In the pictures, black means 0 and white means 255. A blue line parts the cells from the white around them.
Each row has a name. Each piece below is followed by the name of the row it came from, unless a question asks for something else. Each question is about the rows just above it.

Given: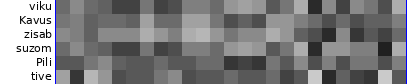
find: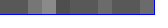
tive
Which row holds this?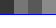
Pili
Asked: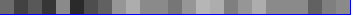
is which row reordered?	zisab
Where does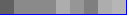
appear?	zisab
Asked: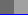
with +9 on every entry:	[116 170]
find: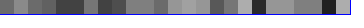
suzom

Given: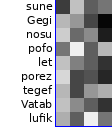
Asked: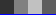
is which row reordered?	let
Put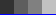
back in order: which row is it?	let
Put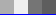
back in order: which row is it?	lufik
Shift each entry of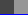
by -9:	[ 61 142]
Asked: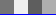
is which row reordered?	lufik
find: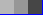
Gegi
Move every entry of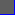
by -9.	[85]

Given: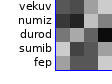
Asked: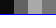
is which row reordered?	durod
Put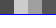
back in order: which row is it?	vekuv
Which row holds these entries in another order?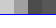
vekuv
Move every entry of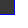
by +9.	[65]
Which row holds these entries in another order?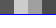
vekuv

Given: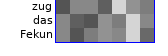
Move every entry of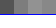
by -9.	[ 75 116 137 127]
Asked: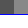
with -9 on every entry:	[ 75 127]
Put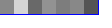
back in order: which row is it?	Fekun
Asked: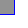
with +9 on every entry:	[155]
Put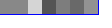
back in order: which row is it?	Fekun
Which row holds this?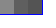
das
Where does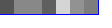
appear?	zug

